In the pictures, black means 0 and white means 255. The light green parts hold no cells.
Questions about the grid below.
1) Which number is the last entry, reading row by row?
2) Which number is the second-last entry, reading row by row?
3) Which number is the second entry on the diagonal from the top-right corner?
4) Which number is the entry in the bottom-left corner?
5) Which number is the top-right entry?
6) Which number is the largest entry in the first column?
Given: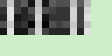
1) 225
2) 37
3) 65
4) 21
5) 187
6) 92

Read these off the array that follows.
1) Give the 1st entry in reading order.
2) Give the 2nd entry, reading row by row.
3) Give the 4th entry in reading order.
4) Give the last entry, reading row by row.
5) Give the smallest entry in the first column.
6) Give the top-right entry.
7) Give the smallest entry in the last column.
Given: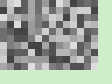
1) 141
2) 207
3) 94
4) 221
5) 68
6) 94
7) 68

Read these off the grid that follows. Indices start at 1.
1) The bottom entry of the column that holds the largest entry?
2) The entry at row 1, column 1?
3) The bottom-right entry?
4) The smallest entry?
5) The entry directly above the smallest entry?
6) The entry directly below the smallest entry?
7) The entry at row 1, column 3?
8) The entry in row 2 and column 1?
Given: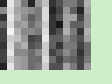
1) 230
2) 36
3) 151
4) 24
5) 81
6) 81
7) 176
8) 138

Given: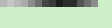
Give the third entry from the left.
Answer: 184
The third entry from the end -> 83
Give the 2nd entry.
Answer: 198

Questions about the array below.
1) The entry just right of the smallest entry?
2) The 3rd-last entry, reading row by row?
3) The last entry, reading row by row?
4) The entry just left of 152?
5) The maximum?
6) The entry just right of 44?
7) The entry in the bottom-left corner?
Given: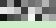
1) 73
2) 44
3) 165
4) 59
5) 245
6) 193
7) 18
